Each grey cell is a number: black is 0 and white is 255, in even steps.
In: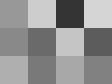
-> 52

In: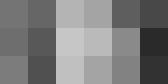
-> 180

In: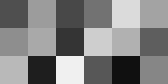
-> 72

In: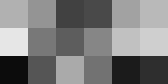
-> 65

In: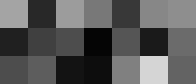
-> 156

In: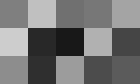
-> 112
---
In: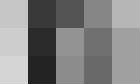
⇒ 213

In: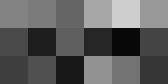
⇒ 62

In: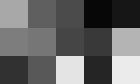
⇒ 49

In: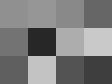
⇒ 95

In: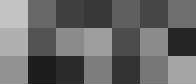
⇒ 145

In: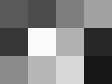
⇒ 139
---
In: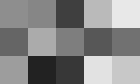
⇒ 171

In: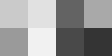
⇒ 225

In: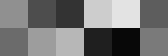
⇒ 77

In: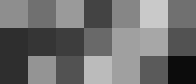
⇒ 53

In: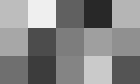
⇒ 76

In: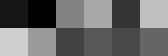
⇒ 1
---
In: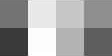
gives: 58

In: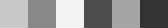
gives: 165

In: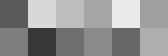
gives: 235

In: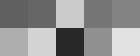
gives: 131

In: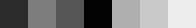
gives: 175

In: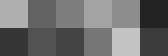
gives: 141

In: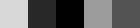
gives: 82
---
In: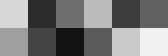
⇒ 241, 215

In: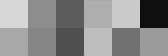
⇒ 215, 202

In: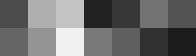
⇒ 241, 195

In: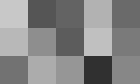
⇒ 200, 192

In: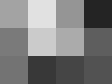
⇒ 225, 203

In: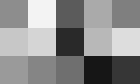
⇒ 243, 221
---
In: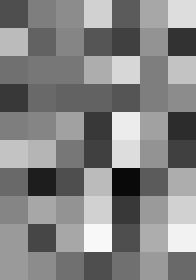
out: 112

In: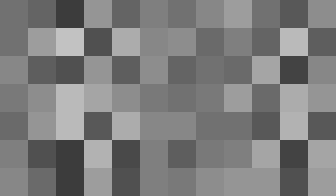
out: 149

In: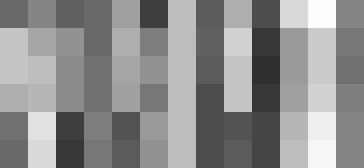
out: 189

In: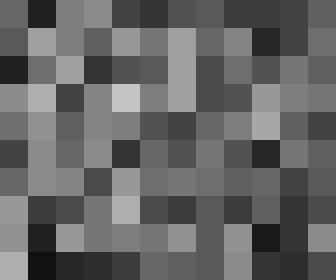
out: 52

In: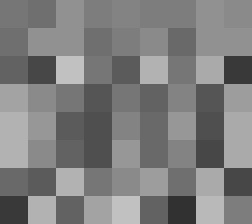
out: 49

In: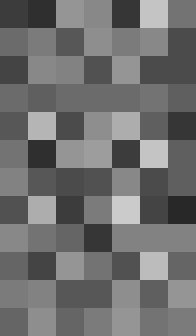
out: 149
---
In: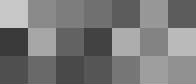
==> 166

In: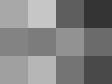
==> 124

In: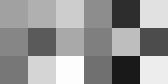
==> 90

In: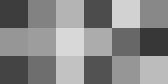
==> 157

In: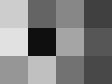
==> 15

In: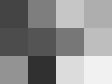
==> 84
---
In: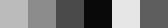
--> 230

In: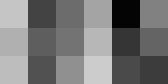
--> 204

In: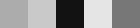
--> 229

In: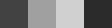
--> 208

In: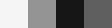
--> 245

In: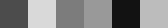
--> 217

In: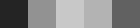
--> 200

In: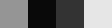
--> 230
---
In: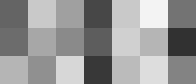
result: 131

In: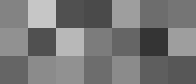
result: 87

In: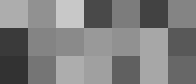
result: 103

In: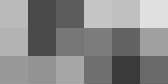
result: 105

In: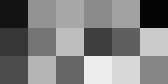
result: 133

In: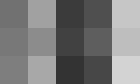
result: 211

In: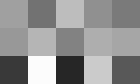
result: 88

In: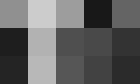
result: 43
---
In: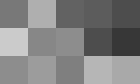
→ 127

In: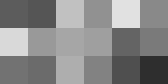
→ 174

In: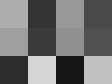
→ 22

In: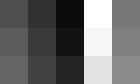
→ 35

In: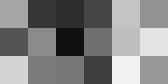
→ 118

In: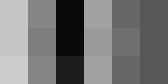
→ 29

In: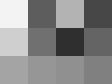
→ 144
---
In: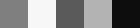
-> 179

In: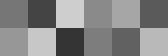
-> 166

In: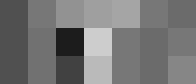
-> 119

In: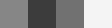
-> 113

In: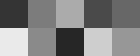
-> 74

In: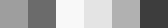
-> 177

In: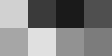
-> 26
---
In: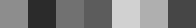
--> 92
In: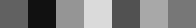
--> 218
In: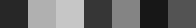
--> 54
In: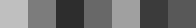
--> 104
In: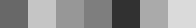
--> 126
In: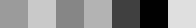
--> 179
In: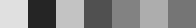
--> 80
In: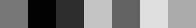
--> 195
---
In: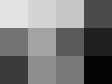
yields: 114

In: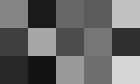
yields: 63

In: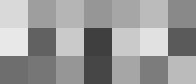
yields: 232

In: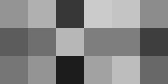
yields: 92

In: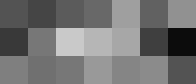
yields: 57

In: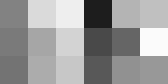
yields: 122

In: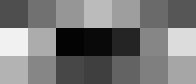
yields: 241

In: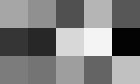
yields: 53
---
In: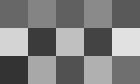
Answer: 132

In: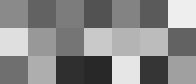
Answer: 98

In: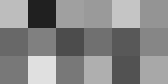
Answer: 32

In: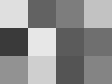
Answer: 98

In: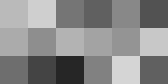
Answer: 207

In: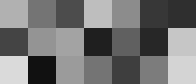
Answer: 116

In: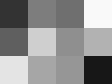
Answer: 125

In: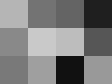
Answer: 115
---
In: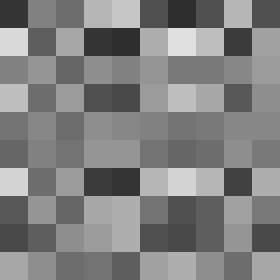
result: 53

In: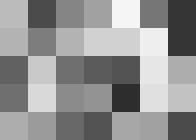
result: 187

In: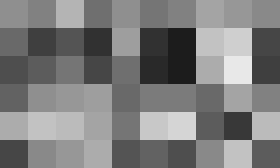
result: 143

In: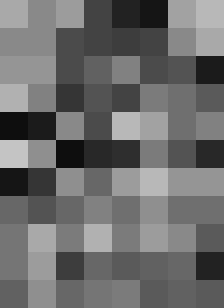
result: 169

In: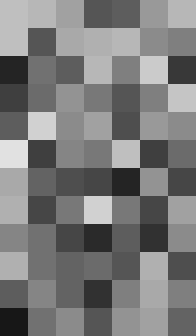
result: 191

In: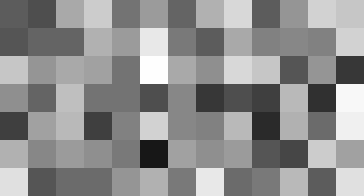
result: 92
